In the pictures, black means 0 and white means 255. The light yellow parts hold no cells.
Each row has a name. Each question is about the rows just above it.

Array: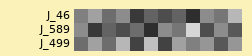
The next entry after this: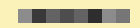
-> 183
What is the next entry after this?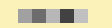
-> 66
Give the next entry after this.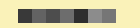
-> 214
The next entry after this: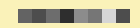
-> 140
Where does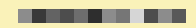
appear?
J_589
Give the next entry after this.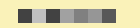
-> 150

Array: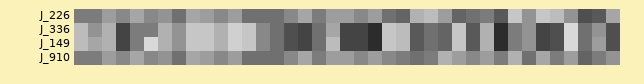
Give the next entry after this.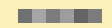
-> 147
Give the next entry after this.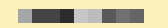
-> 198

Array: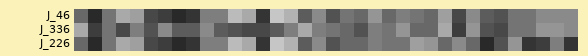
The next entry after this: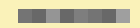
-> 72
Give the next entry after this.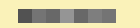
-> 104
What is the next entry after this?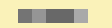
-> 61
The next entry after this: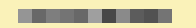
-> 116
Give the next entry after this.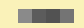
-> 116

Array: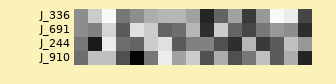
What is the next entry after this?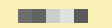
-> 129
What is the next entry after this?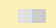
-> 100

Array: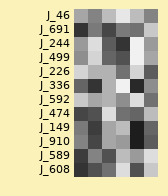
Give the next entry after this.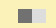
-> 81
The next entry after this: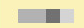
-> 92

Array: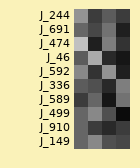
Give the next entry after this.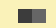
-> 22
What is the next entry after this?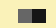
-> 114
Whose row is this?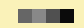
J_499
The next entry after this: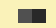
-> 126

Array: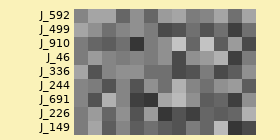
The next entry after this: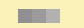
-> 63
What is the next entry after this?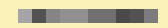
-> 74

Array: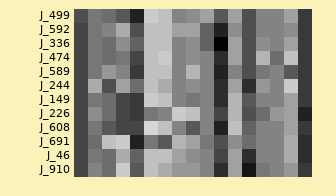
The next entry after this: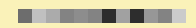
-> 57
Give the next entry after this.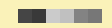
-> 131
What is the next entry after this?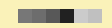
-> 131
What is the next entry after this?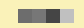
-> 203
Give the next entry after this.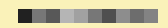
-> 131
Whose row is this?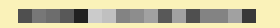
J_499
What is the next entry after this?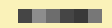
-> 131

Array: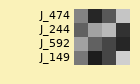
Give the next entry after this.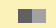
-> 185
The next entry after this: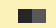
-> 197
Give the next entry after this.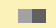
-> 70

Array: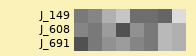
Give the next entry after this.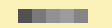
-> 121
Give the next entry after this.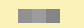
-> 121
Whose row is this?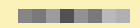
J_608
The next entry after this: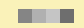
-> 110

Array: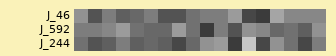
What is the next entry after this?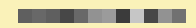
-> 71
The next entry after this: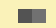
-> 125
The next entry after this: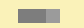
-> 71

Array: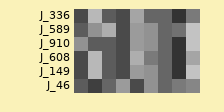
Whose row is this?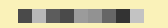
J_149
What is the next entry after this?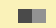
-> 102
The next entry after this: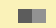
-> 174
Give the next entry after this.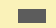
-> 74

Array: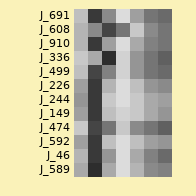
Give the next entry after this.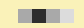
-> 180
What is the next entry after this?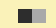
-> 220
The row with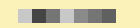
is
J_474
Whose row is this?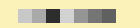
J_336

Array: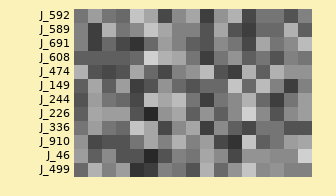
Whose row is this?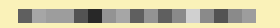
J_226
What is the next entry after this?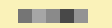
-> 147
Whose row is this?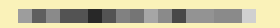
J_46
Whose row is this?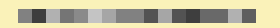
J_589
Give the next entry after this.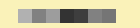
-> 83
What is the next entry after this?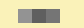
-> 83

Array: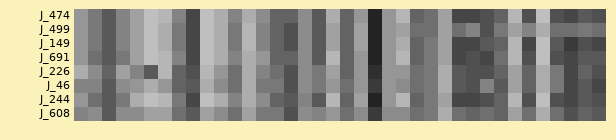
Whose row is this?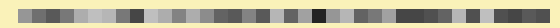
J_244
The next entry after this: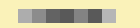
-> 99
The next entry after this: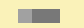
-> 80
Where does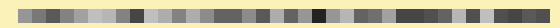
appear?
J_474
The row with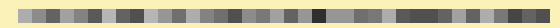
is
J_226

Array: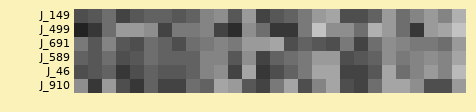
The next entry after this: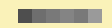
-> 154
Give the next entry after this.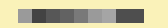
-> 98

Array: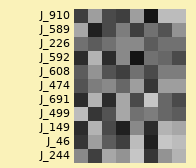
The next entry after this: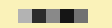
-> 103
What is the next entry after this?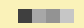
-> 54
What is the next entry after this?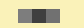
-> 83
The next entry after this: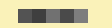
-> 125
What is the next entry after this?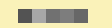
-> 92

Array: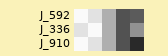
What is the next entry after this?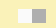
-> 82
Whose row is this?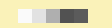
J_592
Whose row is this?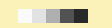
J_910

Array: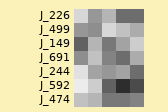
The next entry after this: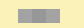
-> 109
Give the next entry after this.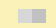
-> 172
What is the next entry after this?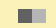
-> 120

